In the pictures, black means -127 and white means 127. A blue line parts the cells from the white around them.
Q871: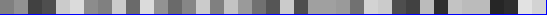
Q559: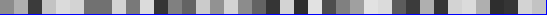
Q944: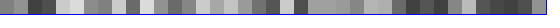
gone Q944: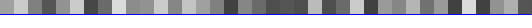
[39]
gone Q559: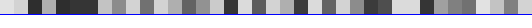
[-6]
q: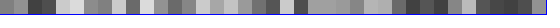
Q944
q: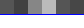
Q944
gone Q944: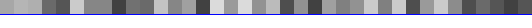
[-56]

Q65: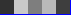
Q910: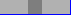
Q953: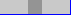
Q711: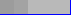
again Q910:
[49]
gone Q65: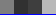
[73]
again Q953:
[73]
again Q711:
[57]

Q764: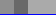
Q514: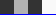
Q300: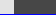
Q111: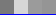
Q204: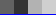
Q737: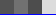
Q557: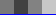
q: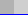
Q204
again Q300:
[-56]
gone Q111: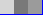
[21]
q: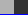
Q514
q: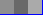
Q764

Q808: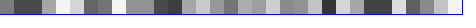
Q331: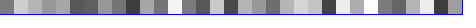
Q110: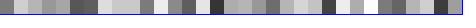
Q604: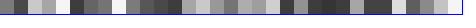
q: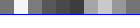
Q604
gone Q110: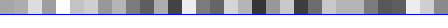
[101]
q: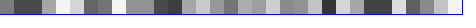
Q808
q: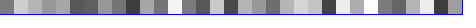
Q331

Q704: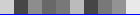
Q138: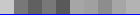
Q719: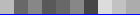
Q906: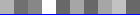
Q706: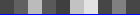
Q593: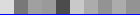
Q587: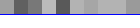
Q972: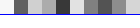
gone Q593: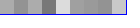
[-51]
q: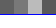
Q587
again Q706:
[-57]
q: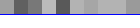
Q587
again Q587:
[51]
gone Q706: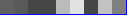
[-64]
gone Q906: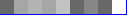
[-15]

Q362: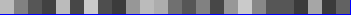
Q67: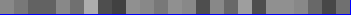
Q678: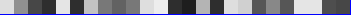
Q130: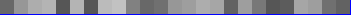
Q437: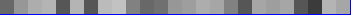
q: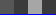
Q362
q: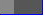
Q362
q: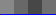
Q67
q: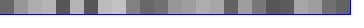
Q130
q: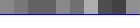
Q67
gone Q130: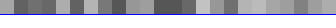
[-35]
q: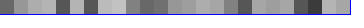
Q437

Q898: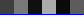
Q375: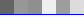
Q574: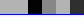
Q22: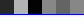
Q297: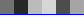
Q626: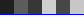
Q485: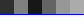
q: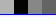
Q22
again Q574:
[51]
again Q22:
[7]
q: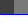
Q898
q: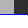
Q574

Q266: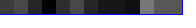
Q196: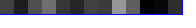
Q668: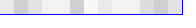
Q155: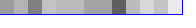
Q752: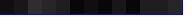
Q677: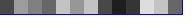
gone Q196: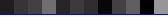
[-48]
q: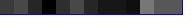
Q266
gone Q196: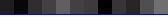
[23]

